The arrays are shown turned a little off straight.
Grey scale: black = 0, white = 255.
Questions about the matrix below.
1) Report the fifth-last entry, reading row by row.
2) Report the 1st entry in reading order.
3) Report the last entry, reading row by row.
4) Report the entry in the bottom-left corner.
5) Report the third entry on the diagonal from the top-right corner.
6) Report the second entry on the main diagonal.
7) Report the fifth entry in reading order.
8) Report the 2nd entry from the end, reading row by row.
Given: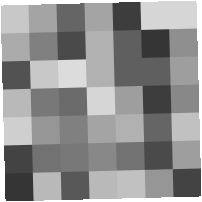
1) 88
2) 200
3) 67
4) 53
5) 95
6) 128
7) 61
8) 150

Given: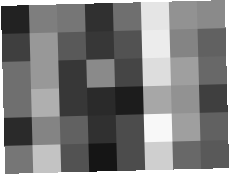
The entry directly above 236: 229
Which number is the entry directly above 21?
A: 48
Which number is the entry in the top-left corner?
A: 34
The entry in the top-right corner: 138
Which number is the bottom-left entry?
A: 118
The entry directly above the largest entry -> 167
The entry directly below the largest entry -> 207
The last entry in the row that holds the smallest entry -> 89
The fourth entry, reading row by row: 48
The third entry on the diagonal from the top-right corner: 221
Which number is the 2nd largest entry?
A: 236
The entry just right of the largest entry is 159
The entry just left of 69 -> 138
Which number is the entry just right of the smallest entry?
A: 76

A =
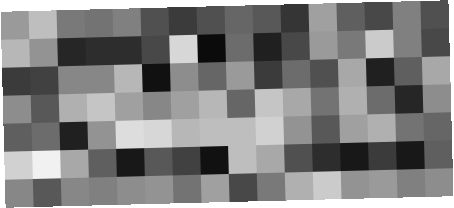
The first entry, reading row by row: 154
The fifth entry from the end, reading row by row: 203
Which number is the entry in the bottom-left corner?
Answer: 135
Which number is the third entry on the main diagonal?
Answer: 135
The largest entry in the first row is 190
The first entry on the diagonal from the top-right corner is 80
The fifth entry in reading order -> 128
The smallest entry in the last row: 72
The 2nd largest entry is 221
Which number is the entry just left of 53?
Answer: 88
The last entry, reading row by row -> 141
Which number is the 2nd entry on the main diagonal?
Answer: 147
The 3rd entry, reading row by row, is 121
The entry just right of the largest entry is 168
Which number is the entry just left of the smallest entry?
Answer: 215
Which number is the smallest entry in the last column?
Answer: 72
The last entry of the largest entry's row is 95
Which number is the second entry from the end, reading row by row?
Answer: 128
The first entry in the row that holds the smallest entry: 183
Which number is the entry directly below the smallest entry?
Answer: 102
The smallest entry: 11
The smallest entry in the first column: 59
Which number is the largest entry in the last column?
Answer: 168
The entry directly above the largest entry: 108
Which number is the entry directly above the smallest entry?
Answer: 80
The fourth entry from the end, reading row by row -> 147

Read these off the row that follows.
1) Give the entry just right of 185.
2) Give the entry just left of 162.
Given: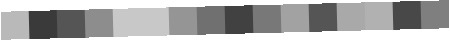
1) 58
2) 120

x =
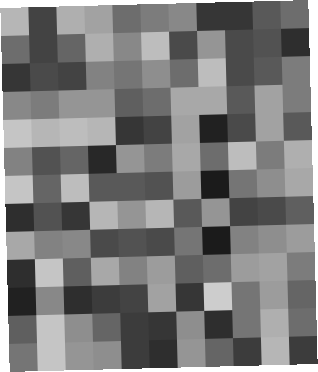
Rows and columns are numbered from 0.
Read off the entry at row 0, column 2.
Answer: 175
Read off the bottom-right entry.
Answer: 60
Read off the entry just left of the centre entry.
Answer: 89
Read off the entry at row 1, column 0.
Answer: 109
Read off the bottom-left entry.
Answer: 117
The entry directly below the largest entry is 46
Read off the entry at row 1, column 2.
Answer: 101
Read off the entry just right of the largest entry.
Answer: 117
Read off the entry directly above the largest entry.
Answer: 109
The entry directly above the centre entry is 124
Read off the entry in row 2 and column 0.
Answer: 54
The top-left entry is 182
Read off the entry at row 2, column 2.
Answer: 67
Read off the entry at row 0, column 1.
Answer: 67
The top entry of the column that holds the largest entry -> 54
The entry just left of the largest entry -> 54
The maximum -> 205
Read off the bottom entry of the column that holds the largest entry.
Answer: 101
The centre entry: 82
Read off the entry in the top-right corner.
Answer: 109
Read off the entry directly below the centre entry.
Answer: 182

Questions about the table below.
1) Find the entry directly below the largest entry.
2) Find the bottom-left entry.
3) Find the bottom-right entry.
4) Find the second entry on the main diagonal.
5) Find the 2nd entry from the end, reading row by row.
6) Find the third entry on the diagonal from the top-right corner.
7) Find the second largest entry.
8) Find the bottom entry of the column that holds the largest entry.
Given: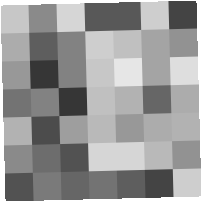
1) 178
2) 82
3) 206
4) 94
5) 68
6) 230
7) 222
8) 94

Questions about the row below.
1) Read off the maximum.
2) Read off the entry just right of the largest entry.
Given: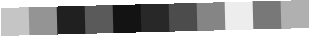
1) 237
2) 120

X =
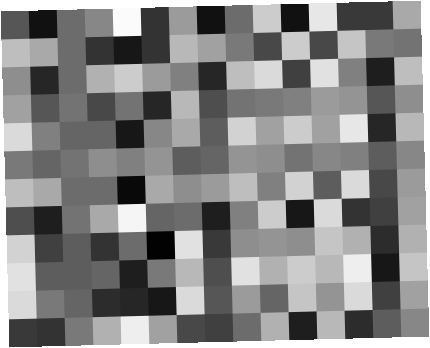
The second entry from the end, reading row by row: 93
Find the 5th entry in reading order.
251
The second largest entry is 245
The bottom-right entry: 135
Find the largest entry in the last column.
197
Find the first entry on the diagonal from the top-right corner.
169
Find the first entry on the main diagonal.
86
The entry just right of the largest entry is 51
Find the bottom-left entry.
57
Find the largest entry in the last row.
238
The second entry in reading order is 17
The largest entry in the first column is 225
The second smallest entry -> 9
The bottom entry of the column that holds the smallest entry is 161
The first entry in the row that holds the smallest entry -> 210
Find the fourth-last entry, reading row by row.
184
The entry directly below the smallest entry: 121
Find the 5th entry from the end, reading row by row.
30
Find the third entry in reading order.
108
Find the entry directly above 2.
101
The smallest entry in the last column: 115
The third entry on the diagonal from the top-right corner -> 128
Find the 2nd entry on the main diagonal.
169
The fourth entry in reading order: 135

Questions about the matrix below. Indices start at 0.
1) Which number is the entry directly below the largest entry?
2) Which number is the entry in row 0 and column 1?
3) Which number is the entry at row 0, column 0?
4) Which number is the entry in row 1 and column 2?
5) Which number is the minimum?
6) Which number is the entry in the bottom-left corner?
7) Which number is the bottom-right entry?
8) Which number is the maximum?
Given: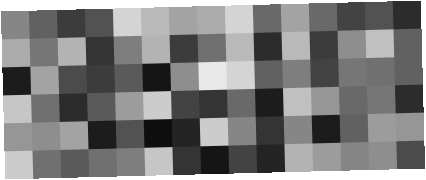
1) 52
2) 97
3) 134
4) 179
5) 14
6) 204
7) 75
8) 232

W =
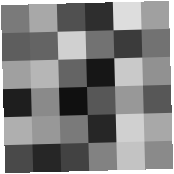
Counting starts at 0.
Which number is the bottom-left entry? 73
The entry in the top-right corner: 160
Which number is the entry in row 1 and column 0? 94
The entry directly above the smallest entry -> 100
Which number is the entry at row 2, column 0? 160
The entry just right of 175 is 152
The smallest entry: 16
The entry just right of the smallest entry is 87
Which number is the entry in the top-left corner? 122
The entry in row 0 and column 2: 80
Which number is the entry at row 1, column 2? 208
